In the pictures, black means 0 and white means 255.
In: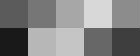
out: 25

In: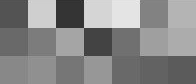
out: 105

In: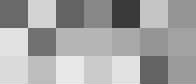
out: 225

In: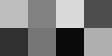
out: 48

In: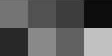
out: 40

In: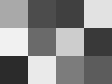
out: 241
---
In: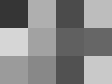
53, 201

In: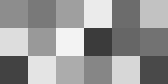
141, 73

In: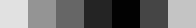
225, 196

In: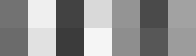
114, 156

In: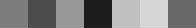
125, 104

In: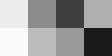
236, 26

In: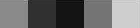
138, 206

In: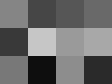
133, 42
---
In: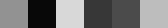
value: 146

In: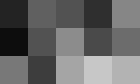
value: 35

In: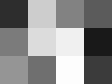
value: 45

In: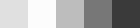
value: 224

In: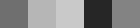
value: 111

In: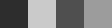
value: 45

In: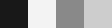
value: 24
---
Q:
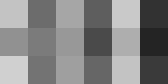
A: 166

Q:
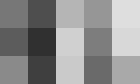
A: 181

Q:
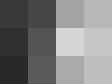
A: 163

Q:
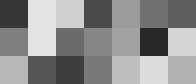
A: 208

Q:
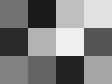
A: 191

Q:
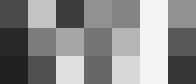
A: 60

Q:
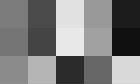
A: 225

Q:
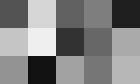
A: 96

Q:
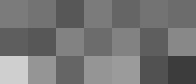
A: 87
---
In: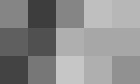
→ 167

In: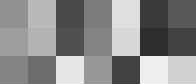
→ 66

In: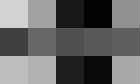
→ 94

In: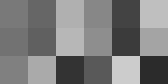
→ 164

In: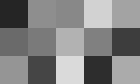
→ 61

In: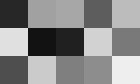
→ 121
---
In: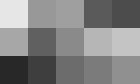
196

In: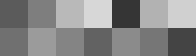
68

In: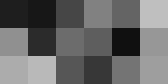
151

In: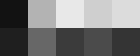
52

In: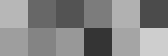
206

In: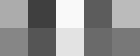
120

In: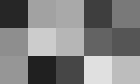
85

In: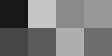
109

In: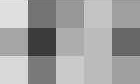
101

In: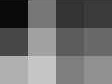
105
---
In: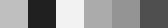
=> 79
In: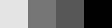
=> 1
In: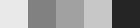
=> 37
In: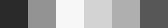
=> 87
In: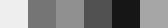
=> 166
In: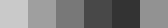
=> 146
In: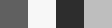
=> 190
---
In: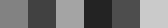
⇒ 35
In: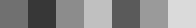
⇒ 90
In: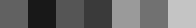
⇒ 154
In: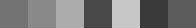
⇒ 198
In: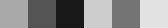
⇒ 205
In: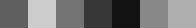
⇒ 18
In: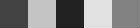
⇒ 33
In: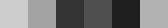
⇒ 79
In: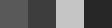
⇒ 61
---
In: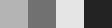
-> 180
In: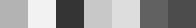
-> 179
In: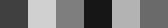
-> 64
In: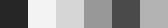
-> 38
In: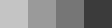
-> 196
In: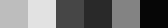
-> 189
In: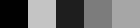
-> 1
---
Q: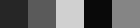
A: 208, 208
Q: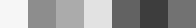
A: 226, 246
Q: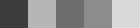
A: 109, 217
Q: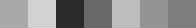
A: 105, 210
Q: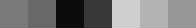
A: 56, 207
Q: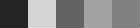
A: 99, 213
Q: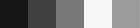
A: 120, 248
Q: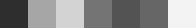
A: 116, 243
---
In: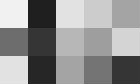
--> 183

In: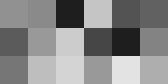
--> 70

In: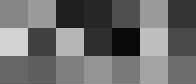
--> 9

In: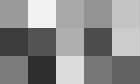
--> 175

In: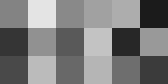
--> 195

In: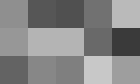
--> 180

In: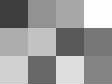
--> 194

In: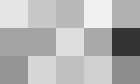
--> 222

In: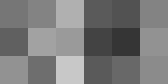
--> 67

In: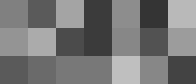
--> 135
